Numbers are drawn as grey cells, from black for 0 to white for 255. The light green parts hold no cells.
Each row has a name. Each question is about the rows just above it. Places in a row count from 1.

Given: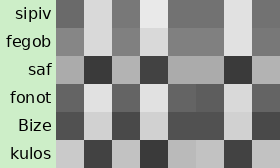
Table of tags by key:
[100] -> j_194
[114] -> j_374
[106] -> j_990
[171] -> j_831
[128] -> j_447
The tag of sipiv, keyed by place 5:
j_374
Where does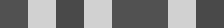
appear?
Bize
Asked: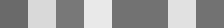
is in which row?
sipiv
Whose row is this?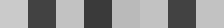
kulos
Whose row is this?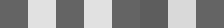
fonot

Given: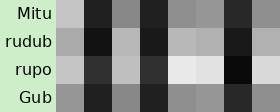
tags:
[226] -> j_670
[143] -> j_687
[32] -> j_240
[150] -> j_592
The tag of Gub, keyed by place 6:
j_592
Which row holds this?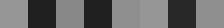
Gub
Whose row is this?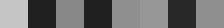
Mitu

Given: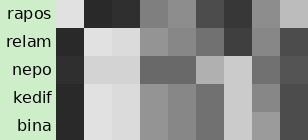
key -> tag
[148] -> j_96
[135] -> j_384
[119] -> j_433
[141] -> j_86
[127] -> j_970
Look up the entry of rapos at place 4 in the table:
j_970
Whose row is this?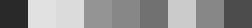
kedif
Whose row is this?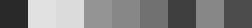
relam
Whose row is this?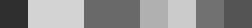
nepo
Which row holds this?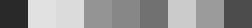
bina

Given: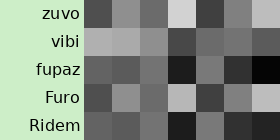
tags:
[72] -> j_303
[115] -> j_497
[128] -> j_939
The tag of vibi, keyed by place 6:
j_497
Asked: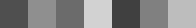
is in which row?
zuvo

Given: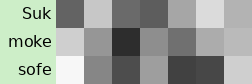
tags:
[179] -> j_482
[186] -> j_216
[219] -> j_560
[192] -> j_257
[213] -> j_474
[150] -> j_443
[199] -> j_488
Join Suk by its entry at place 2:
j_488
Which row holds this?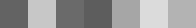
Suk
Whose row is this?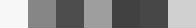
sofe

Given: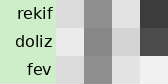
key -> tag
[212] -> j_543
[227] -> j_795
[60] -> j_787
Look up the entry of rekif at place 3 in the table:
j_795
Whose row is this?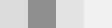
fev

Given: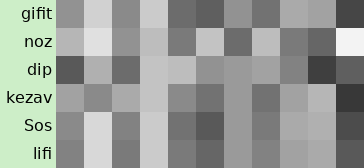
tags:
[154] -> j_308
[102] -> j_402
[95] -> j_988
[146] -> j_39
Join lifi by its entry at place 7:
j_308
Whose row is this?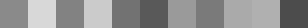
Sos
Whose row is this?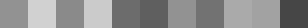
gifit
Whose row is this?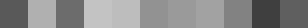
dip

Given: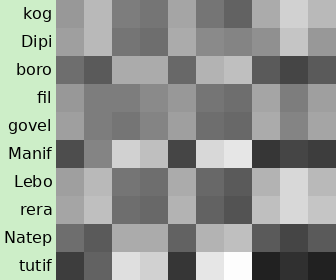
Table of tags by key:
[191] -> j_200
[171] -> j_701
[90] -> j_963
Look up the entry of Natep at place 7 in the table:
j_200
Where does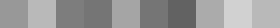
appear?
kog
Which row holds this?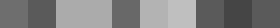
boro
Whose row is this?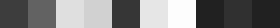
tutif

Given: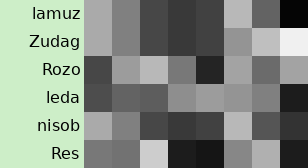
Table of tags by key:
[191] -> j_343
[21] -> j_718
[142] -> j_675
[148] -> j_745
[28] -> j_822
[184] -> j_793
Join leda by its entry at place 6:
j_745
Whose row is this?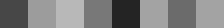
Rozo
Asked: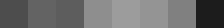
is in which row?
leda

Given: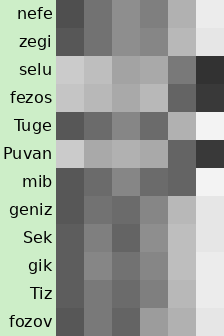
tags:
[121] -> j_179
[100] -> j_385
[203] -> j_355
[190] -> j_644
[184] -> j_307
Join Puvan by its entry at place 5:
j_385
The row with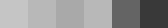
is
fezos
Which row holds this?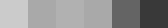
Puvan
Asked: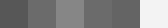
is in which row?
mib
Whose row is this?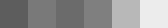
Tiz
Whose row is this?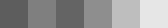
Sek

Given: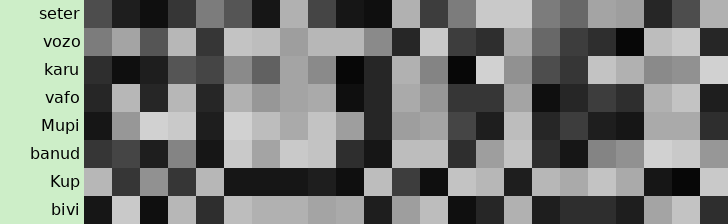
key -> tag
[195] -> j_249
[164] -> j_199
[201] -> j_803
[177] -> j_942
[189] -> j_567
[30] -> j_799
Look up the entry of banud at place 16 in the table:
j_249
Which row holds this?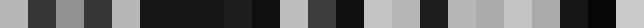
Kup
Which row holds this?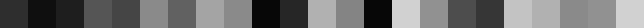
karu
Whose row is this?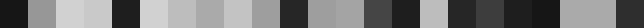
Mupi

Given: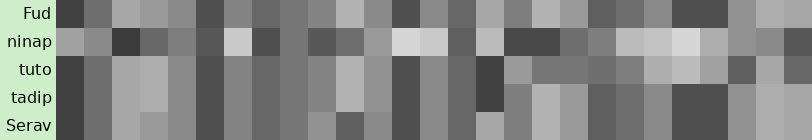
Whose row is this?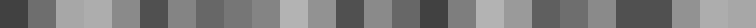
tadip
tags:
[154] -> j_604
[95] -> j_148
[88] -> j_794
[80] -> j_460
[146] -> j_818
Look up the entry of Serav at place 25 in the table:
j_818
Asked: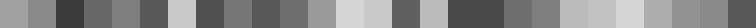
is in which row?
ninap
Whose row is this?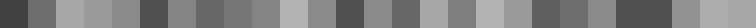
Fud
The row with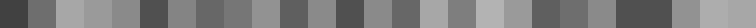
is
Serav
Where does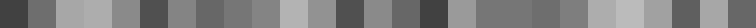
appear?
tuto

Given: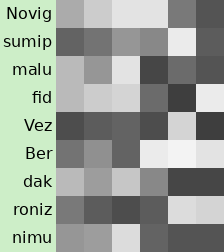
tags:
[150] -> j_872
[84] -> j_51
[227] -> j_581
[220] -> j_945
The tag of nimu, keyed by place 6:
j_51
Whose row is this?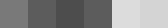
roniz
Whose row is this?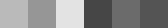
malu
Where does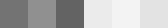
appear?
Ber

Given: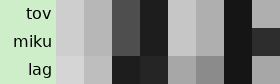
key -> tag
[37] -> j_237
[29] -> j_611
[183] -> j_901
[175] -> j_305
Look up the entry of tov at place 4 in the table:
j_611
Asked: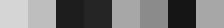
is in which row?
lag

